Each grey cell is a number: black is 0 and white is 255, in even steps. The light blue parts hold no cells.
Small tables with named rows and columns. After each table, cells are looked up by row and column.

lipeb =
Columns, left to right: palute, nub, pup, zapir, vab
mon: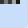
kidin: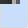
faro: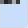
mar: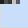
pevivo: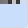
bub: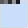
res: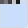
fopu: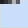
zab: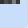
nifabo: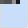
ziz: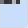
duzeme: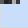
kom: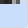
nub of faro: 34
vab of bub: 25
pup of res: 62
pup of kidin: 44
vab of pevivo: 56
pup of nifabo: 79
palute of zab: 52
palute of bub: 90
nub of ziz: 50
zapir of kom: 163
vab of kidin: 91
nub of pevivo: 121
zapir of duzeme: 172
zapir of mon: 163
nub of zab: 79
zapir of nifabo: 145
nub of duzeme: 34

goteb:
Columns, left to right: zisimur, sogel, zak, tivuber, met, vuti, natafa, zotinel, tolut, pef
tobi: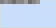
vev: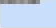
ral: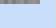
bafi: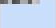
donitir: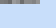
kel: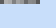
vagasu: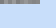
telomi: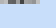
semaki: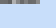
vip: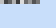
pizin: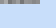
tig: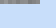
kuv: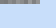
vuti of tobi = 133
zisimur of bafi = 98
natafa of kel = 107
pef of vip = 118
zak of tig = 134
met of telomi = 158
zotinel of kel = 137
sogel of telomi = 191
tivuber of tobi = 110
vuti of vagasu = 139
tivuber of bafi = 77
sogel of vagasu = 152
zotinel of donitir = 138

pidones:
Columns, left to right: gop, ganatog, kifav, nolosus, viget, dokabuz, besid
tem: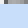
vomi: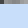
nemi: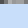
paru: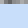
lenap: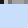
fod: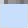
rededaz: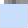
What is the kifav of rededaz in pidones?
135
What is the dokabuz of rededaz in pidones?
152
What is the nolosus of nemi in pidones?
152
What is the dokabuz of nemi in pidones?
160
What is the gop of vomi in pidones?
69
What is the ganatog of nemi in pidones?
122
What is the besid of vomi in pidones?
165
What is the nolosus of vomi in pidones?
134
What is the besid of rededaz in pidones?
150
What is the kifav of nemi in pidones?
176
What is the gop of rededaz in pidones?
253
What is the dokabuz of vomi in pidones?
156
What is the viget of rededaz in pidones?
143
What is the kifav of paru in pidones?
100
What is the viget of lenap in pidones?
162
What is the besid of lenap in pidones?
139
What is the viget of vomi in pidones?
138
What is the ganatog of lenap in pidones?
193
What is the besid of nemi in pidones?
124

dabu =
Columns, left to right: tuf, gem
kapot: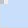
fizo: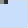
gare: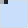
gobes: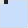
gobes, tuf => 226
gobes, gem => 34
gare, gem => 33
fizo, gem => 46
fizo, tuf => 145
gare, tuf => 177
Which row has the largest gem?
kapot

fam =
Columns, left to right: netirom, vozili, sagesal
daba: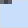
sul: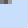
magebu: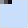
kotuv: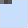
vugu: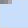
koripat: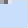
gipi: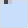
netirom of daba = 108
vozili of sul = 90
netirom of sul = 123
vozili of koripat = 110
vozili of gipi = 70
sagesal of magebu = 14
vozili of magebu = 77
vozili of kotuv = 72
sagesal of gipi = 199
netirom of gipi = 217
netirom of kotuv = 118
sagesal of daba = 95
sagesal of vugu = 171
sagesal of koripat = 230
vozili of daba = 68
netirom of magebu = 147
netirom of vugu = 133
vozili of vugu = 142
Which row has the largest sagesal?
koripat

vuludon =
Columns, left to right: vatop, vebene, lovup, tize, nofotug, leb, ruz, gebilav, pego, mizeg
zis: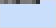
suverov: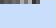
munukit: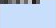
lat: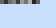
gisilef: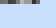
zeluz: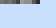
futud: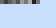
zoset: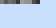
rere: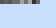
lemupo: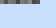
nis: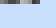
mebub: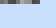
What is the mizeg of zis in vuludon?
48
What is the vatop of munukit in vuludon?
70
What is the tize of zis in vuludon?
104
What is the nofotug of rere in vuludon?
107
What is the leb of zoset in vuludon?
157
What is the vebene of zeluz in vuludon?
105
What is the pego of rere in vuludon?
49
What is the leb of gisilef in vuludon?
181
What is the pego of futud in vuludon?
33
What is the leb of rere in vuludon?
161
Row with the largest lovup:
zis

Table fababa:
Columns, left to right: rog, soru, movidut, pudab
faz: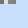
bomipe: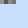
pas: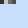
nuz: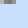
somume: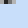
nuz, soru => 130
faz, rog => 114
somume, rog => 171
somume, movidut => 117
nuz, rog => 181
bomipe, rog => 150
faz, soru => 224
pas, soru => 199

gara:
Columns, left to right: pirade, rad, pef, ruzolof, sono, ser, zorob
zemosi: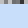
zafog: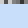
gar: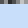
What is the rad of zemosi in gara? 127
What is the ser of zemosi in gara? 53
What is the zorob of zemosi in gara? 185
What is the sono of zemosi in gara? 118
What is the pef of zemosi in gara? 196
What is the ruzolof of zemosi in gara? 110
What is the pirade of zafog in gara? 205
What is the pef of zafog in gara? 205
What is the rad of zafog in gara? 81
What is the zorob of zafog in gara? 132
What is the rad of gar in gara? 149
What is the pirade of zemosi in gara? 191
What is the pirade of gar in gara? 83
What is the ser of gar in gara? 195
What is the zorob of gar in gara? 153
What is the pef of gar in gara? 45
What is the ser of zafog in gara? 55
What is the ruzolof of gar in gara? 78
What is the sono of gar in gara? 132
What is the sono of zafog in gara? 114

